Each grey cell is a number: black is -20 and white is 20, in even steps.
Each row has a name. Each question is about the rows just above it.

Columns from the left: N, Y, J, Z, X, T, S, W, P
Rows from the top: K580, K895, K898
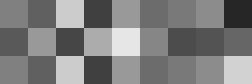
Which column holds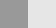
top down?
X
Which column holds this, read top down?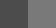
S
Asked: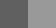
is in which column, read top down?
Y
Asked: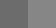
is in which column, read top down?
T

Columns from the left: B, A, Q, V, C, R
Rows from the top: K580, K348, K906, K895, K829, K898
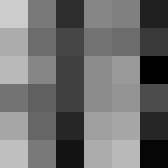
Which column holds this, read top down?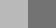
B
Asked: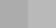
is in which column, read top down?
B
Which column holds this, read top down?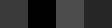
R
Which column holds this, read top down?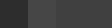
Q
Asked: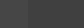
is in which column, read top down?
Q
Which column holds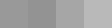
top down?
C
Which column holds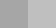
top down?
B

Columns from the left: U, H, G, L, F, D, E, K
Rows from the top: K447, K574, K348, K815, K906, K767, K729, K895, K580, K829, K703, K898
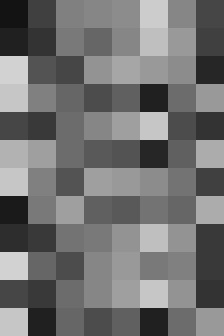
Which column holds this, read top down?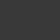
K
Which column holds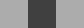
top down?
K
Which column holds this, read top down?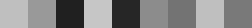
D
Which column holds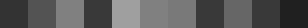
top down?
H

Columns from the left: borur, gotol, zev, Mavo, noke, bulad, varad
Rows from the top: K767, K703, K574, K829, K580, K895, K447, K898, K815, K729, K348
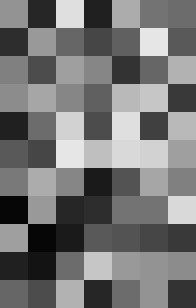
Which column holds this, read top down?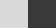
varad
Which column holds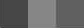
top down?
Mavo
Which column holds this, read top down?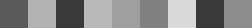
varad
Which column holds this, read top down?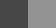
bulad

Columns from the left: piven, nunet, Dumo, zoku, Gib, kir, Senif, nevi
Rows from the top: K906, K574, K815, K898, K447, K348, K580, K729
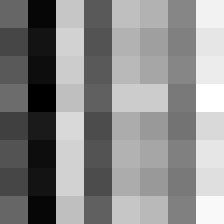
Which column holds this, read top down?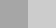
kir
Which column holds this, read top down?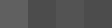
zoku

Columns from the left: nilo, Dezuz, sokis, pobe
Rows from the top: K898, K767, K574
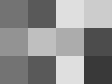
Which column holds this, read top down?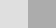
sokis
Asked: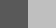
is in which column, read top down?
Dezuz
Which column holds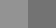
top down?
nilo
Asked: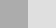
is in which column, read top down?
sokis

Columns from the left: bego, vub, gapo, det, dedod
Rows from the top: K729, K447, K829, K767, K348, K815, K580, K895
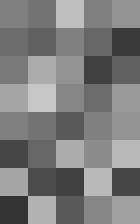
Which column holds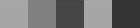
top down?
bego
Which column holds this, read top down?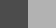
vub
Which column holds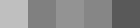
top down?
gapo
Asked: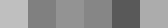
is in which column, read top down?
gapo

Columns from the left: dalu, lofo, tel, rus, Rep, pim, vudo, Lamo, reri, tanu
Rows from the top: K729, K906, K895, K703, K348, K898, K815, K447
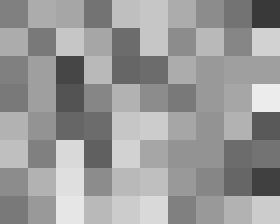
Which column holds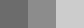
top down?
pim
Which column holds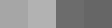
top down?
reri
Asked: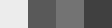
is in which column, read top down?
tanu

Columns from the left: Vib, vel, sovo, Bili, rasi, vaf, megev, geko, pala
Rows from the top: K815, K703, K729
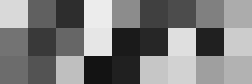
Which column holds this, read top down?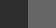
sovo
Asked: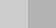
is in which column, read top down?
pala
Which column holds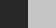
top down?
vaf

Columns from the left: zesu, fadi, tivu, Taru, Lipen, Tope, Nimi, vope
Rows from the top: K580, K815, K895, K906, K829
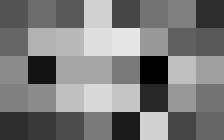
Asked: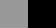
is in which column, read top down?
Tope
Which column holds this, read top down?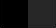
Tope
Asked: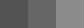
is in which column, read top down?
zesu
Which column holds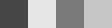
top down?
Lipen

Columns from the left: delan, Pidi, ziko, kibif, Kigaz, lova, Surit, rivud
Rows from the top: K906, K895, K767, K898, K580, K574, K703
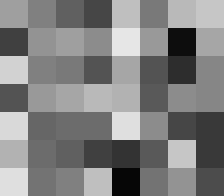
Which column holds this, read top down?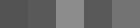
lova
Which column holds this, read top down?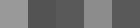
lova
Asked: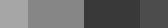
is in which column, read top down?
rivud
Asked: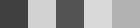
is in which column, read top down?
delan
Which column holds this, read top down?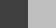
kibif
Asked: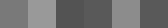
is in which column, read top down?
lova

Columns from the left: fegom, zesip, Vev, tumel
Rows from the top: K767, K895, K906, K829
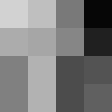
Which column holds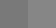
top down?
Vev
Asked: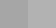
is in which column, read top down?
zesip
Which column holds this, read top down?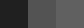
tumel
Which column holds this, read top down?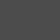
Vev
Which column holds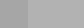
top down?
zesip
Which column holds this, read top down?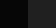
tumel

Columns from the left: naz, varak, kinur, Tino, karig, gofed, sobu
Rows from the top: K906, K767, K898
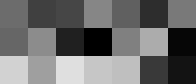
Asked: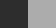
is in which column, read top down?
gofed
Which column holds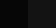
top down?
sobu

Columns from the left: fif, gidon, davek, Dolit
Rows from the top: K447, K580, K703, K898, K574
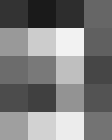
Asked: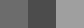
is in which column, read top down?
fif
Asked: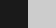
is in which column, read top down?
gidon
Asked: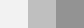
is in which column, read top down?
davek
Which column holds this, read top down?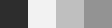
davek

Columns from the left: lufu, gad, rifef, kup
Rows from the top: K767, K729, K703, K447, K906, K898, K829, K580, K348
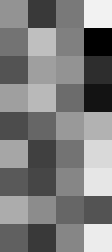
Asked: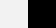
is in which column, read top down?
kup
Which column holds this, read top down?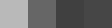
gad
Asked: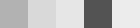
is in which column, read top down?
kup
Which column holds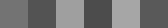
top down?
lufu

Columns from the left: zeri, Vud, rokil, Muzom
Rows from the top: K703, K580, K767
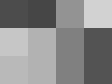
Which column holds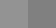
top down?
rokil
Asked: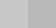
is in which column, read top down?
zeri
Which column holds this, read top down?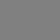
rokil
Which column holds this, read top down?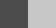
zeri

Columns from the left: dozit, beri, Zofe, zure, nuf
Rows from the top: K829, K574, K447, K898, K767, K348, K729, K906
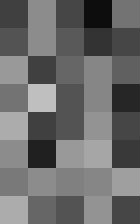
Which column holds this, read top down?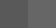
Zofe
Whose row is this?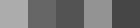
K906
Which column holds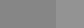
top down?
zure

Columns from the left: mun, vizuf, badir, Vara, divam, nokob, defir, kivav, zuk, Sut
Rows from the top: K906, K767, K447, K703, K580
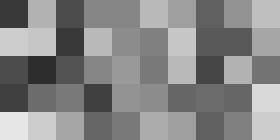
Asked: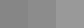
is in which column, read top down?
divam
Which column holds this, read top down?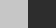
vizuf
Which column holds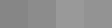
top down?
divam
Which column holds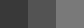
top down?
badir

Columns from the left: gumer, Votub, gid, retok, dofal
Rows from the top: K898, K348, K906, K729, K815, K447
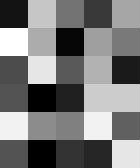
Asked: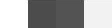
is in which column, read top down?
gumer
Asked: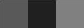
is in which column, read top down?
gid
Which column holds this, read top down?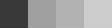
retok
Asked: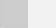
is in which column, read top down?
retok
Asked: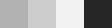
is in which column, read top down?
retok

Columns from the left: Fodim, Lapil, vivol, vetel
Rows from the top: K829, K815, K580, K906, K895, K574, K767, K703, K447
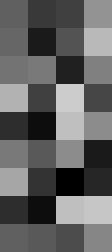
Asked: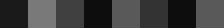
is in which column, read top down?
Lapil
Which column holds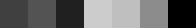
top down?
vivol
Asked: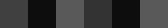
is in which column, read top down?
Lapil

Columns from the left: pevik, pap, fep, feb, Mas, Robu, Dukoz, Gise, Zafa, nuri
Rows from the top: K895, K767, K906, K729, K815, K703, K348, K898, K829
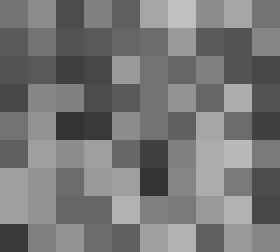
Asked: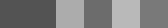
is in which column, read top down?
Zafa
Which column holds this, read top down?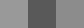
Mas
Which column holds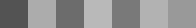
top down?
Zafa
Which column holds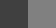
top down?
fep
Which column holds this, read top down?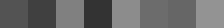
fep
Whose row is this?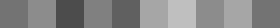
K895
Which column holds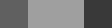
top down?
pevik

